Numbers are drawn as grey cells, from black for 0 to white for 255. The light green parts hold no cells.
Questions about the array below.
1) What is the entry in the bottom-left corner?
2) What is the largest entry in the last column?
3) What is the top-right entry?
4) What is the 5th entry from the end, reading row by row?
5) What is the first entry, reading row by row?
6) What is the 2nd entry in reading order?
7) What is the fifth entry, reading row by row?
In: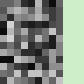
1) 59
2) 195
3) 101
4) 86
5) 101
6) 101
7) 29

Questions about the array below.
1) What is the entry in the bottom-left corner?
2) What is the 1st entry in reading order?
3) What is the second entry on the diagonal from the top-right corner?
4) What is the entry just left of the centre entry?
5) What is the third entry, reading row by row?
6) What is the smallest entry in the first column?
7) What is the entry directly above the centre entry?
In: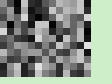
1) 45
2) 143
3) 197
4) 213
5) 4
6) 33
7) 156

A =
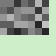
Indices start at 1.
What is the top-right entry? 66
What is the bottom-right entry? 39
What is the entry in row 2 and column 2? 79
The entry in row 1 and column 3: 54
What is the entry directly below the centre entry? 165
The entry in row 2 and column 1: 108
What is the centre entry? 108
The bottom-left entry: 165
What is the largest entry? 194
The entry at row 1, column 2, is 121

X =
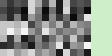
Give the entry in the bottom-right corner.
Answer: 26
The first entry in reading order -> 96
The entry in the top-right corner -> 70
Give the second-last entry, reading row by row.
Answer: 112
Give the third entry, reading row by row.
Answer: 84
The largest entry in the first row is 214
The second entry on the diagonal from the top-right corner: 70
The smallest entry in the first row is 26
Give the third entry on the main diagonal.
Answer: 126
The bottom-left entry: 199
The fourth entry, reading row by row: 70
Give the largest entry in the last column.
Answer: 244
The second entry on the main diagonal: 42
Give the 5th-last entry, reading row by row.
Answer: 26
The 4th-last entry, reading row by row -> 214

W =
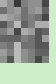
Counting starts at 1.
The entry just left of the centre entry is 71
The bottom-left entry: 143
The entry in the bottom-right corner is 127
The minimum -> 56
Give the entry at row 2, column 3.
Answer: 156
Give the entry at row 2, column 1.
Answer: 113
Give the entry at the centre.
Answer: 172
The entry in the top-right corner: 71
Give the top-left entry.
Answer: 172
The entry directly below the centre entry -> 127
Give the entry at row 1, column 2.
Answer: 143
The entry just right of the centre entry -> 156
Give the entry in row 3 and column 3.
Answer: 143

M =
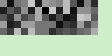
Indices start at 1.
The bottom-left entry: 104
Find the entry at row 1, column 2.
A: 17
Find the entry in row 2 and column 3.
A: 61
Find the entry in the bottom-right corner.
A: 172
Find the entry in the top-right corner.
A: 45
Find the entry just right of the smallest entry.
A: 200
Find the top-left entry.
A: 144
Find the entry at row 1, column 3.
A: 117
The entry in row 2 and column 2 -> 88
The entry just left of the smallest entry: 172
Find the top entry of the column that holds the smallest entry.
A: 157
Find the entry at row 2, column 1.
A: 30
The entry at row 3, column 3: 144
